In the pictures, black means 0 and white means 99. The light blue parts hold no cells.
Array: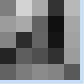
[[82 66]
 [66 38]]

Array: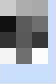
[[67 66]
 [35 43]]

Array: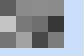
[[54 55]
 [47 43]]

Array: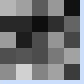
[[62 36]
 [15  5]]

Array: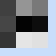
[[58 47]
 [ 1  5]]

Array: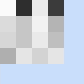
[[18 91]
 [77 94]]

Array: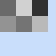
[[81 19]
 [45 72]]
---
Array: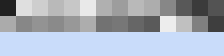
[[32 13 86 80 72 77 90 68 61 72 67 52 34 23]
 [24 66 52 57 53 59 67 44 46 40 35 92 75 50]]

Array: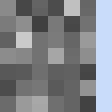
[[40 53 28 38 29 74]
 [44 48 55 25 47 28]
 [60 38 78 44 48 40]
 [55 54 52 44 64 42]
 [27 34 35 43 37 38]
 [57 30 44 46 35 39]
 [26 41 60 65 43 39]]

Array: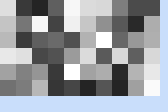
[[29 86 22 14 37 96 85 84 49 29]
 [67 76 46 96 26 93 77 56 34 16]
 [68 72 23 37 41 31 69 99 40 59]
 [84 90 87 28 32 60 85 35 84 37]
 [90 63 50 58 22 99 63 67 16 70]
 [97 44 48 71 21 27 14 33 14 62]]

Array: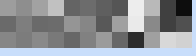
[[ 5 61 55 63 75 39 42 37 33 92 72 25]
 [31 41 49 41 42 58 52 34 62 91 53 25]
 [81 52 48 53 47 40 50 60 40 17 62 84]]

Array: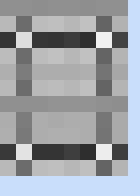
[[56 56 56 55 56 56 55 56]
 [69 72 42 73 74 71 75 39]
 [26 20 86 21 20 23 18 93]
 [70 73 42 73 75 71 75 39]
 [65 68 48 67 67 67 68 45]
 [70 72 42 72 73 71 74 39]
 [55 56 56 56 57 57 57 56]
 [66 67 48 67 66 67 67 46]
 [66 68 47 67 68 68 67 45]
 [24 22 88 20 20 24 18 92]
 [70 72 42 73 74 71 74 39]]

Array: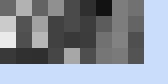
[[44 41 69 38 56 29 18  7 48]
 [39 79 32 62 25 29 24 36 48]
 [31 91 31 71 25 22 23 44 50]
 [32 22 19 18 27 65 30 46 47]]

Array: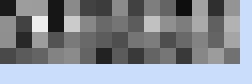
[[57 10 61 60  9 53 26 23 54 25 49 39  6 63 18]
 [69 56 26 92  9 79 52 41 45 36 75 56 48 66 37]
 [64 55 16 61 32 47 41 36 30 45 48 30 41 51 39]
 [44 28 35 39 51 54 39 13 35 22 39 46 22 52 60]]
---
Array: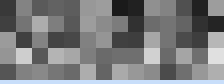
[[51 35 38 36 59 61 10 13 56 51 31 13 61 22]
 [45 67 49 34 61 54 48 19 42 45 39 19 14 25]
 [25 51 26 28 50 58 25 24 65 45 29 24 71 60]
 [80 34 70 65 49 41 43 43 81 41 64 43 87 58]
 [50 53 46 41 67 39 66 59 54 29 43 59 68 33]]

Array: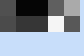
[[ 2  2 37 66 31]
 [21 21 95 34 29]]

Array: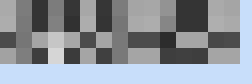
[[48 20 48 21 65 21 48 64 65 57 20 20 66 64 66]
 [47 20 50 19 67 20 46 66 67 52 20 20 68 66 67]
 [46 64 77 65 29 64 47 29 29 17 64 64 28 29 29]
 [49 24 83 23 64 25 47 64 64 24 25 24 64 64 63]]

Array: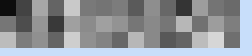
[[26 65 39 78 47 45 48 35 55 40 20 61 45 41  5]
 [30 58 22 62 54 62 57 46 53 46 71 44 61 49 46]
 [48 56 39 80 56 51 40 71 53 34 39 73 83 43 73]]

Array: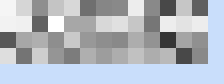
[[83 55 76 84 43 52 53 92 53 28 77 37 95]
 [93 38 99 65 65 84 87 77 46 92 88 92 94]
 [65 68 55 78 59 55 53 67 57 21 64 56 34]
 [45 80 58 48 68 61 67 75 67 72 28 53 86]]

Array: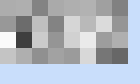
[[68 51 66 68 69 62 50 67]
 [42 74 51 83 72 85 58 59]
 [24 79 58 81 91 61 68 97]
 [68 56 63 60 84 46 40 76]]

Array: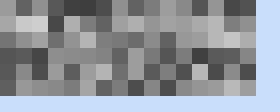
[[38 56 34 25 24 30 56 38 48 61 53 33 58 28 32 60]
 [78 80 28 68 48 38 62 68 58 63 61 66 71 49 56 65]
 [56 63 43 57 70 49 47 42 54 38 59 61 71 76 67 45]
 [35 27 55 54 53 51 38 61 47 33 48 25 35 36 52 33]
 [53 30 60 36 61 70 43 61 35 49 31 71 29 54 30 34]
 [59 55 53 48 64 38 48 30 52 30 53 58 60 72 61 37]]
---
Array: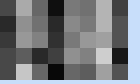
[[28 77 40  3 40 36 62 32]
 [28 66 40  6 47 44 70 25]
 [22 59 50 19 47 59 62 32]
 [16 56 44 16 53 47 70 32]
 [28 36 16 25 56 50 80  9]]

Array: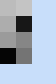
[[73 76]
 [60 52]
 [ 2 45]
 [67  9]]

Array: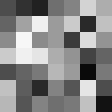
[[54 96 54 60 23 85 57]
 [79 93 89 67 57 26 39]
 [39 63 93 60 79 16 75]
 [30 39 47 71 60  4 47]
 [75 36 16 51 33 89 30]
 [71 33 51 43 47 75  7]
 [30 19 13 43 51 82 67]]

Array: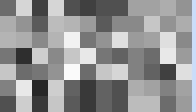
[[50 90 15 80 38 22 38 31 67 63 50 63]
 [42 83 25 83 31 25 31 31 63 63 67 57]
 [31 80 22 77 35 22 38 31 73 73 42 60]
 [70 67 53 70 94 46 57 86 60 63 86 53]
 [67 57 35 73 70 60 35 53 53 77 57 67]
 [77 42 46 57 97 42 77 83 50 38 25 86]
 [46 18 80 53 77 90 46 38 50 42 90 60]]

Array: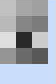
[[75 65 62]
 [72 52 48]
 [58 41 34]
 [86 16 79]]

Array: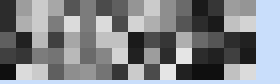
[[ 6 85 79 37 55 58 45 21 79 29 89 13  6  6 75 85]
 [17 68 79 48 85 48 85 29 82 68 55 33 17 10 75 82]
 [17 61 79 65 33 48 29 37 58 79 55 41 10 21 61 58]
 [25 21 48 45 72 41 52 82 13 61 17 89 17 13 25 10]
 [37 13 72 25 65 45 75 75 10 29 21 68 41 33 17 13]]
